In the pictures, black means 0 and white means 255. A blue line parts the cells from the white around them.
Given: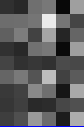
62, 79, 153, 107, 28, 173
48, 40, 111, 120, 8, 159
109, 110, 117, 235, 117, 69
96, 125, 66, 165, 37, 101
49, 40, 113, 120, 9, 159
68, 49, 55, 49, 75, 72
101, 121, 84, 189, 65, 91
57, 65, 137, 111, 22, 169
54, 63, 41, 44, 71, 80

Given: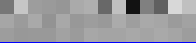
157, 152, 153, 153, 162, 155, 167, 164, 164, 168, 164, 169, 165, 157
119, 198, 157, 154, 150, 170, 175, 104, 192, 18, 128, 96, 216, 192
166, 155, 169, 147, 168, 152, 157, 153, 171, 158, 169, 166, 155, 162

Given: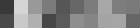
73, 201, 176, 70, 90, 142, 133, 164, 165, 102
57, 213, 153, 123, 86, 103, 124, 168, 125, 122

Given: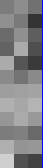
207, 81, 66
124, 141, 113
144, 122, 52
107, 144, 94
99, 171, 79
171, 85, 58
138, 115, 138
158, 160, 163
176, 167, 180
150, 170, 153
124, 128, 105
175, 148, 151

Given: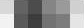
242, 89, 61, 114, 124, 229
216, 99, 76, 133, 154, 208

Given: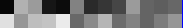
224, 150, 190, 195, 235, 104, 138, 181, 108, 130, 100, 124, 150
7, 177, 155, 22, 12, 130, 42, 54, 70, 155, 100, 94, 103
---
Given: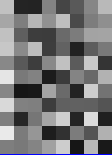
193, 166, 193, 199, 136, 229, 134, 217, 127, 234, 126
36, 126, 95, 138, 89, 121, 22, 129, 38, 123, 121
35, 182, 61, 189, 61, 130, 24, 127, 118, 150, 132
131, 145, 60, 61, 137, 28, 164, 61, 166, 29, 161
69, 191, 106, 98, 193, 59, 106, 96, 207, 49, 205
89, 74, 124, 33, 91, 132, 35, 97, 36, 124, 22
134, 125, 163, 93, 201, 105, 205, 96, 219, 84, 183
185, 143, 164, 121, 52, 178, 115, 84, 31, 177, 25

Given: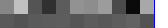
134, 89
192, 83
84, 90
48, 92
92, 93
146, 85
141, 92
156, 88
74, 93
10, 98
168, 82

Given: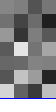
134, 113, 152, 90, 103, 85, 213
127, 68, 53, 229, 105, 194, 98
83, 108, 126, 116, 131, 156, 58
118, 31, 88, 166, 128, 36, 191

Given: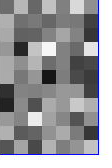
109, 176, 169, 151, 170, 171, 48, 34, 153, 177, 85
183, 112, 97, 38, 143, 120, 131, 139, 133, 91, 164
103, 121, 99, 196, 181, 150, 128, 80, 236, 100, 73
193, 103, 131, 246, 109, 22, 135, 171, 162, 146, 179
128, 124, 166, 129, 129, 125, 152, 152, 134, 171, 126
217, 120, 131, 106, 65, 74, 150, 201, 83, 123, 148
144, 65, 54, 229, 72, 59, 64, 176, 144, 54, 194

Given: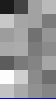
27, 200, 157, 169, 92, 253, 195
67, 165, 168, 172, 122, 207, 169
162, 162, 113, 123, 132, 139, 145
186, 123, 149, 139, 166, 110, 133

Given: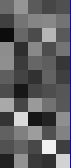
107, 64, 12, 141, 143, 94, 76, 169, 52, 97, 81, 33
149, 116, 103, 46, 59, 67, 23, 70, 218, 128, 99, 147
90, 133, 75, 137, 102, 49, 69, 154, 22, 157, 72, 57
70, 136, 182, 77, 94, 98, 78, 114, 35, 80, 240, 49
79, 115, 89, 116, 54, 63, 86, 87, 143, 130, 62, 210

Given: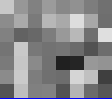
200, 140, 129, 116, 122, 139, 84
151, 170, 98, 201, 198, 202, 190
129, 122, 104, 120, 138, 125, 128
155, 183, 125, 114, 113, 112, 130
136, 169, 153, 117, 32, 109, 83
145, 221, 184, 107, 37, 213, 180
125, 168, 111, 82, 152, 192, 107
112, 110, 223, 109, 147, 63, 87
